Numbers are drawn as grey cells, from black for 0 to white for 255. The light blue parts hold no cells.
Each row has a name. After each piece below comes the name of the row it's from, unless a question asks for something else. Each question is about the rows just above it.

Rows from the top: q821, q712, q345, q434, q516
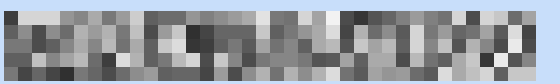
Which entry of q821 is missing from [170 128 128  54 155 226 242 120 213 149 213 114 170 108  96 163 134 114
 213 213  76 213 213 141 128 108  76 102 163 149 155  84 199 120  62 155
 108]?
[205]
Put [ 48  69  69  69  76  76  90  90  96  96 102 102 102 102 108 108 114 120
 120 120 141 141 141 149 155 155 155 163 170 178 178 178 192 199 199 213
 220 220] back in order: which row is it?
q712
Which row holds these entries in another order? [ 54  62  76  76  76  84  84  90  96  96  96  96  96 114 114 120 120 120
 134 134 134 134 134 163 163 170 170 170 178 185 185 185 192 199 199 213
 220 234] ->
q345
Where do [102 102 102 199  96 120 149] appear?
q712
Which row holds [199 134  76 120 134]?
q434
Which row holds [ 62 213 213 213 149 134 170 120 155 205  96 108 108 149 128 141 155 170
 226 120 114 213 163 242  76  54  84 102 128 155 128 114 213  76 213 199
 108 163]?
q821

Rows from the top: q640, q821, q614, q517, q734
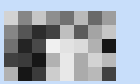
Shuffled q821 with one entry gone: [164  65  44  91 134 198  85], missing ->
[191]
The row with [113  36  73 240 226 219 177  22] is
q614
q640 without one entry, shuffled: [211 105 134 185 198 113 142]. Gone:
[157]
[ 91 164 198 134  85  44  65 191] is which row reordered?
q821
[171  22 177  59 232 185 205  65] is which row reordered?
q734

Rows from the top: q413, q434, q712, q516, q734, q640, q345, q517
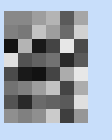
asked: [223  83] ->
q516
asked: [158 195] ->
q640
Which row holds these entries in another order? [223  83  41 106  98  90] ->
q345
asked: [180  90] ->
q413
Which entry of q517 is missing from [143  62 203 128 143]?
[150]
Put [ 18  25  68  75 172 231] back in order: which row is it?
q734

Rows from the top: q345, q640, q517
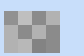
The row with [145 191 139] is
q345
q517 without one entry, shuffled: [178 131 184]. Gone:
[139]
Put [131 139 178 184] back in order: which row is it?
q517
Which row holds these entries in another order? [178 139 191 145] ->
q345
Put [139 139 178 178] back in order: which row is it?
q640
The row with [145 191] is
q345
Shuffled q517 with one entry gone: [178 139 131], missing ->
[184]

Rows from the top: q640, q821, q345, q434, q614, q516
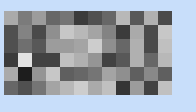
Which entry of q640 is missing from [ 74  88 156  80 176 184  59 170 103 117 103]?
[123]
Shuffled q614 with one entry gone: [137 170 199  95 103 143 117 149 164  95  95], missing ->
[29]
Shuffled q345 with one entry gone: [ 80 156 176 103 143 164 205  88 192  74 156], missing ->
[111]
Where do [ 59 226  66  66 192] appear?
q434
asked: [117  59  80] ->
q640

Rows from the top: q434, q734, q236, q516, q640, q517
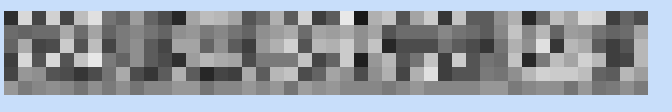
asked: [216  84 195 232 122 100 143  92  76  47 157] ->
q516
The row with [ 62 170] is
q640
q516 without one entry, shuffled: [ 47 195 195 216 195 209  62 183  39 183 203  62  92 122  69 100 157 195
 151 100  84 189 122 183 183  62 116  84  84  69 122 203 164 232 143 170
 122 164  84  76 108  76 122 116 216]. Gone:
[31]
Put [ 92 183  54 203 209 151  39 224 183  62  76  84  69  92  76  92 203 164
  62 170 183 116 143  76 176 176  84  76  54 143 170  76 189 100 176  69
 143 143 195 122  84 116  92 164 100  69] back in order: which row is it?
q236
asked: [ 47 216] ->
q434

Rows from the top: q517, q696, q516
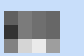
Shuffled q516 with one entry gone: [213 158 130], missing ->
[234]
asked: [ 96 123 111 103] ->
q517

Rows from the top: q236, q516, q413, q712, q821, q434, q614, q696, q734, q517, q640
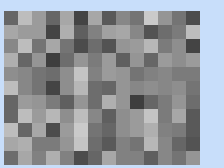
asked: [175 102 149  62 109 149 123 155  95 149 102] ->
q712
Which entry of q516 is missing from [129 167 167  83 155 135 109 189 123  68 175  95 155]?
[161]
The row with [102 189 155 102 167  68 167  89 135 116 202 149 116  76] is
q236

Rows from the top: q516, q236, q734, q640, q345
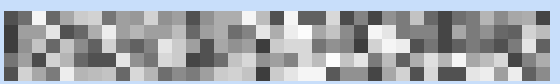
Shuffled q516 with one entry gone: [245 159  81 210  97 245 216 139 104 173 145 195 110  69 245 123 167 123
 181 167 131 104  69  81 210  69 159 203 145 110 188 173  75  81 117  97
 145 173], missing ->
[152]
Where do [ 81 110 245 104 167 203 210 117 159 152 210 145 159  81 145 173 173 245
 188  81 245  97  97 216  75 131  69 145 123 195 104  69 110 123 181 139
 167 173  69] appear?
q516
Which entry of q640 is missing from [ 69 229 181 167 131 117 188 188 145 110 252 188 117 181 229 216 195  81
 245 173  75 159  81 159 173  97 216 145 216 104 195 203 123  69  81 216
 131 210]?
[223]
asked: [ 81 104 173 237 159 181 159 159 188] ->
q236
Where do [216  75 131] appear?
q516
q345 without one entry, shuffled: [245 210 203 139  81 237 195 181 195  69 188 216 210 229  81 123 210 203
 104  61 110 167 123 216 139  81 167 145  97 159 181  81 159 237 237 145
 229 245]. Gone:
[89]
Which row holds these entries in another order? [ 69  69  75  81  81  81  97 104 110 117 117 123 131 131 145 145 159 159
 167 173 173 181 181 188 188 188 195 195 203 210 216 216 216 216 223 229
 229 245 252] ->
q640

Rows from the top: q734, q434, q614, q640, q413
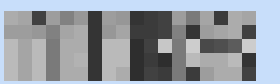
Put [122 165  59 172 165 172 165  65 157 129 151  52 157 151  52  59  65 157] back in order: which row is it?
q734
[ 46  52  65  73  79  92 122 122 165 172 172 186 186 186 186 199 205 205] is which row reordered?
q614
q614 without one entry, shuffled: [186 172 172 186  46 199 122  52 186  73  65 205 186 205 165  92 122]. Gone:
[79]
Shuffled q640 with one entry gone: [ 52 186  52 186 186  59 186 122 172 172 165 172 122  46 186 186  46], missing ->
[178]
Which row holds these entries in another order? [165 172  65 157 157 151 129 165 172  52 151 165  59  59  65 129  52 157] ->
q434
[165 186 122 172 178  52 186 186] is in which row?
q640
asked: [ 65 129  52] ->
q434

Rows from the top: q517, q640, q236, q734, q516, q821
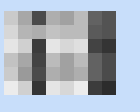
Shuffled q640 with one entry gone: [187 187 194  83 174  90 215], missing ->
[181]
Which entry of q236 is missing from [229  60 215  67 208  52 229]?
[223]
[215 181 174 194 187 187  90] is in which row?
q640

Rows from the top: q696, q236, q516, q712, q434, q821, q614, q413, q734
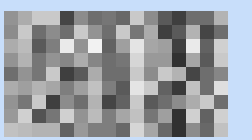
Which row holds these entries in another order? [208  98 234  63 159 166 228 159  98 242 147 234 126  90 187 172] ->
q516
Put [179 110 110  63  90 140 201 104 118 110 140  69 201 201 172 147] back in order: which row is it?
q696
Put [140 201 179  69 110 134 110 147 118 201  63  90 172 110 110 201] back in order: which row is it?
q434
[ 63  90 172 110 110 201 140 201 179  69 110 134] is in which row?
q434
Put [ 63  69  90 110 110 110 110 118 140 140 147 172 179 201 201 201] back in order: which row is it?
q236

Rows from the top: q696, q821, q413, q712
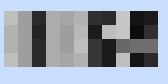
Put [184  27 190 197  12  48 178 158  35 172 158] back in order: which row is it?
q821
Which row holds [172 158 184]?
q821
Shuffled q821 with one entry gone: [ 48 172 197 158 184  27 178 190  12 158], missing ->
[35]
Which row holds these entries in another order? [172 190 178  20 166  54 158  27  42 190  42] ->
q712
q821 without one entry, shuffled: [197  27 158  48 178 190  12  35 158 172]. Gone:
[184]

